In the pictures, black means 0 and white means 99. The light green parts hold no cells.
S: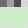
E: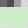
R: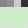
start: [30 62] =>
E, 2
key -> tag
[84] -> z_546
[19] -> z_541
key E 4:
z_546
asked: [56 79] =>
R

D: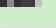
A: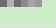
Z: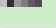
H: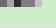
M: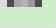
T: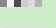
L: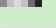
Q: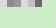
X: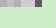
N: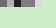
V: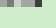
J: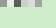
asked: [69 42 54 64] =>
A
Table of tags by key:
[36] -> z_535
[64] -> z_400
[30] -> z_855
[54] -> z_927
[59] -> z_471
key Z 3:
z_471
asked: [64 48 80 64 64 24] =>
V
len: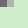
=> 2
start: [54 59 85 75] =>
Q, 2
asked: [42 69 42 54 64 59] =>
A

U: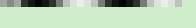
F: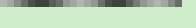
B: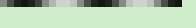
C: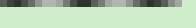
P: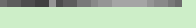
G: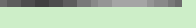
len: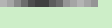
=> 14
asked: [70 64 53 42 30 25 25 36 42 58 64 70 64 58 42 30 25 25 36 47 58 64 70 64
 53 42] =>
F
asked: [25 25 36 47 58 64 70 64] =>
F
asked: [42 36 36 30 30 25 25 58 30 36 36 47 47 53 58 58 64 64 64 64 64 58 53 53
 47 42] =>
P
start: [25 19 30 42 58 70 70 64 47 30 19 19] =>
C, 2
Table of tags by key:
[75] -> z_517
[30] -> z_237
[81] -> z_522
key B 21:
z_522

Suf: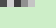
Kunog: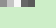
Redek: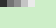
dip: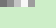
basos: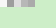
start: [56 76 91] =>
Redek, 3
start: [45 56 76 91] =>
Redek, 2

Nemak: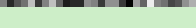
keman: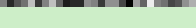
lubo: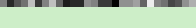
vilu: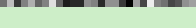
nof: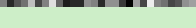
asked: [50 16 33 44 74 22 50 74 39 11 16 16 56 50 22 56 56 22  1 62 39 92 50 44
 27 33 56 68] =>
Nemak
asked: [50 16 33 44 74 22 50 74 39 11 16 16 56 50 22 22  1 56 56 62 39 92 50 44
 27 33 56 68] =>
lubo
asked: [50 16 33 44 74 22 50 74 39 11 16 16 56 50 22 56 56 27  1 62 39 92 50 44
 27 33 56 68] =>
keman
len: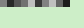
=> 10
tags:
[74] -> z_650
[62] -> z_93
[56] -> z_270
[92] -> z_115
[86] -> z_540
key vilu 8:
z_540

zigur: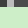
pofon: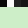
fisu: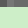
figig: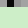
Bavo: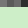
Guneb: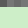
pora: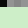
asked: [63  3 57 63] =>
figig
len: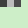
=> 3
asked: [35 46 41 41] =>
fisu
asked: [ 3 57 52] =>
pora
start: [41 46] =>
Guneb, 3
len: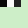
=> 3
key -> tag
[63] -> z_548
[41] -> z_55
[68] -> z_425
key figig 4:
z_548

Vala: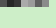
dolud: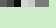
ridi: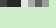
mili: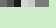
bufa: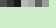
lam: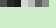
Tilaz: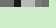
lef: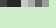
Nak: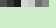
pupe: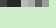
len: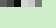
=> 6
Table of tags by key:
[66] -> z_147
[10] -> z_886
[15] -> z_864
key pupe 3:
z_864
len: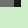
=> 3
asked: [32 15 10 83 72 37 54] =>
lam
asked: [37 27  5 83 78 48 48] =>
dolud

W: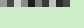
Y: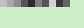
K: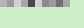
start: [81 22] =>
Y, 8
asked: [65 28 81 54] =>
K

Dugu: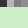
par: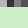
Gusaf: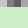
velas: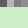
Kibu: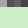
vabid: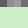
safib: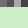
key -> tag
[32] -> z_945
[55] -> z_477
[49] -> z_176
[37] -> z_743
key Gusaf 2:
z_176
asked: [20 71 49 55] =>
Dugu
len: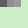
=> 3
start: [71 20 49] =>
par, 1
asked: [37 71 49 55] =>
velas

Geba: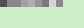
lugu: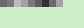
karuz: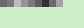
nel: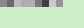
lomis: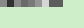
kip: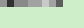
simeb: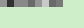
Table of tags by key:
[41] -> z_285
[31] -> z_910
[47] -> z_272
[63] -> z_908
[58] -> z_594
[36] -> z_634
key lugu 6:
z_634
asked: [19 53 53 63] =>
kip

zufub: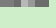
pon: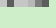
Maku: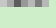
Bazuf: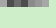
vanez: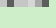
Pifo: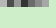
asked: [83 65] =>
vanez
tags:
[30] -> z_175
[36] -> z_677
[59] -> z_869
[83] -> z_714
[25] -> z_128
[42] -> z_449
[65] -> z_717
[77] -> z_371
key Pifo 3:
z_869

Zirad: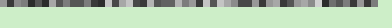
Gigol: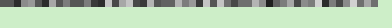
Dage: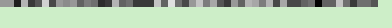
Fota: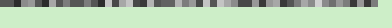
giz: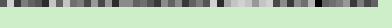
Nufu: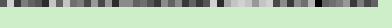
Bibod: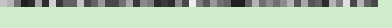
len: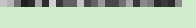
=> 26
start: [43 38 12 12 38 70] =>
Bibod, 32
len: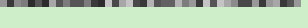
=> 43
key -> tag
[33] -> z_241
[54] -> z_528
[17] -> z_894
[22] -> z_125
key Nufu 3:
z_125
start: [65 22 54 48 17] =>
Bibod, 19
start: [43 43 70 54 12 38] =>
Gigol, 35

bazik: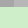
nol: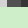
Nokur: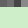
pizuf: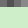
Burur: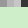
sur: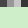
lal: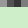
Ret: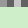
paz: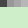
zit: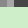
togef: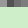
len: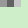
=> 3
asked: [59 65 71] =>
paz
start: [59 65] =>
paz, 2
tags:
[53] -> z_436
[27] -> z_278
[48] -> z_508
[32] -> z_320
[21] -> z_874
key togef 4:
z_508

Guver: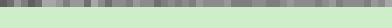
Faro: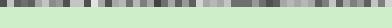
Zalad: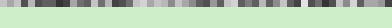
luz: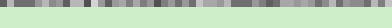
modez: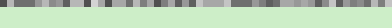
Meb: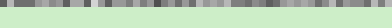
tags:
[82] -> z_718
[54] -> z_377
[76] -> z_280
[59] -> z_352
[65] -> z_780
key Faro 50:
z_780
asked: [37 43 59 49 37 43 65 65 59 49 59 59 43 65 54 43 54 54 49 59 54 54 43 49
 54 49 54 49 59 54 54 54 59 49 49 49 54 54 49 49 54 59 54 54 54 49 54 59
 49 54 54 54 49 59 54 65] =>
Guver
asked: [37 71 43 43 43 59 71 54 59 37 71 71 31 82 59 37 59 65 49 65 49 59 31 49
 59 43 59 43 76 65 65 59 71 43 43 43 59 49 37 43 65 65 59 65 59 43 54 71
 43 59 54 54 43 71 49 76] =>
luz
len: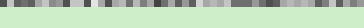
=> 52

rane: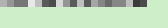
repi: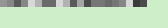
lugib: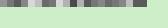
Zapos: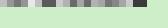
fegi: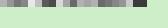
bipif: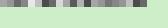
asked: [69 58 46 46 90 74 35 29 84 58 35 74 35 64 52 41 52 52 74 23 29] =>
rane
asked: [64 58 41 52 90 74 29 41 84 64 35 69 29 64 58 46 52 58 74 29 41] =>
bipif
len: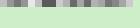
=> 19
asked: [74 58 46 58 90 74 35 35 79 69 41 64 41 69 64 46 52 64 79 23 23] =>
Zapos
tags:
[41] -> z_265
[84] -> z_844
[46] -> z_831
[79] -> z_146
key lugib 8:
z_831
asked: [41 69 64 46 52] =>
Zapos
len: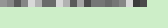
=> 21

